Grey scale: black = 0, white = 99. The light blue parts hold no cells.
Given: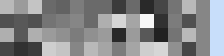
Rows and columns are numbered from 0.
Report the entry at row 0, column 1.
60
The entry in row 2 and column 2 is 68
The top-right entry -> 52
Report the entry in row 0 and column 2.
76
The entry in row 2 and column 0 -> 68
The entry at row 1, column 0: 31
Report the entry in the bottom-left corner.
27
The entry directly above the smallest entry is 19
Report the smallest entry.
13
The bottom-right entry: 52
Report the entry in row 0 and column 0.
72
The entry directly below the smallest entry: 83
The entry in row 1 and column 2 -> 31
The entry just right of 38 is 48
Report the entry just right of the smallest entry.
45
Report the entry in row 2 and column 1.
34
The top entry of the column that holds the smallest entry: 27

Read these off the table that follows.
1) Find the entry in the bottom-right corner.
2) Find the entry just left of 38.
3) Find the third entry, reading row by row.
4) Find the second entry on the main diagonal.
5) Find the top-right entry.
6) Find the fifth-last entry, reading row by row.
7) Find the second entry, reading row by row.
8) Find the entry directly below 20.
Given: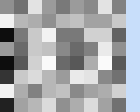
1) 44
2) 81
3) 88
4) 71
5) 50
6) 56
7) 44
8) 94

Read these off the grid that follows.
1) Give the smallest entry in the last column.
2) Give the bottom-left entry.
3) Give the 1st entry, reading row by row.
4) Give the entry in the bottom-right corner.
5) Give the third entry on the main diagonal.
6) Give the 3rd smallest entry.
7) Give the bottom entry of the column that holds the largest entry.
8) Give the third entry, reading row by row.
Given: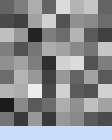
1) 25
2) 46
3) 39
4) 29
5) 14
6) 18
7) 59
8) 67

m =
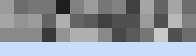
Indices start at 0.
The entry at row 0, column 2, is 46
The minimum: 12
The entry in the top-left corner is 60
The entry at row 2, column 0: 53
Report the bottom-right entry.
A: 42
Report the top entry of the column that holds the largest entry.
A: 39
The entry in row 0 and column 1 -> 42
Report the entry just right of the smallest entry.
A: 50
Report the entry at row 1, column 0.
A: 64
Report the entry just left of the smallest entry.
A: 46
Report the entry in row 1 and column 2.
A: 60

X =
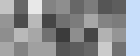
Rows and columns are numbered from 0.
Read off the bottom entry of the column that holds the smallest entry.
33
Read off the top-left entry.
76
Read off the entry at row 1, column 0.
58
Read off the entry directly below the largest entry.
72
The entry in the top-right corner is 36
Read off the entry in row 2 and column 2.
65
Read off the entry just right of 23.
55
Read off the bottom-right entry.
44
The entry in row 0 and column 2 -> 90
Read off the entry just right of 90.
51
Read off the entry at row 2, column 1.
72

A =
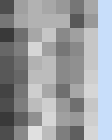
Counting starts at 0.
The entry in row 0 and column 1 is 62
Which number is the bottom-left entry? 30
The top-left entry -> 30
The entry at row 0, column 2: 69
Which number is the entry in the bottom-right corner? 83
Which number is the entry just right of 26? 46
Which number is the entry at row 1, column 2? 69
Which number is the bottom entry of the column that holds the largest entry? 87
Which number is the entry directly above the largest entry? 56
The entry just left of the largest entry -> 53
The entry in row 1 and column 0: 46
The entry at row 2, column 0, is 22
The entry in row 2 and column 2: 65
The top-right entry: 65
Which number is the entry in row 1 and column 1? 65

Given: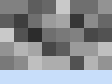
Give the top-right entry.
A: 57
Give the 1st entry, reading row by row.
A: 50
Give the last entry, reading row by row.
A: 57
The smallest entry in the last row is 32
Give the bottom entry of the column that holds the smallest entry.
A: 74
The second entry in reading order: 50
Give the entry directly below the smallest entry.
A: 64
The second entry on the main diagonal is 24
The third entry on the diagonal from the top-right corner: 50
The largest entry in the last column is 74
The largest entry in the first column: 78
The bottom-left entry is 47

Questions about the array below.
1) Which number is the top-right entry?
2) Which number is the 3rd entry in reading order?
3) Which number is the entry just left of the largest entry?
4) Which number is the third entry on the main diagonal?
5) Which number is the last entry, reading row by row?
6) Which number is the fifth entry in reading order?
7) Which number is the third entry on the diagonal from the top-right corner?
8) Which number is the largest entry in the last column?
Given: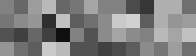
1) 43
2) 61
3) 78
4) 40
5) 43
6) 40
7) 72
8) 75

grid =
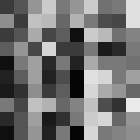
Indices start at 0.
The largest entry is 91
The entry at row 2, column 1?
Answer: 33
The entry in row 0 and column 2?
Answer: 58
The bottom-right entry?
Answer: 55
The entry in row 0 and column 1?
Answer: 33
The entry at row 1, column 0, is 55
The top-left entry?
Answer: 23
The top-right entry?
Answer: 87
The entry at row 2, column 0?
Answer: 23
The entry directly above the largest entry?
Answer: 40
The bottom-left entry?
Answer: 6
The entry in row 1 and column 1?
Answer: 23
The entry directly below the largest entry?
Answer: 58
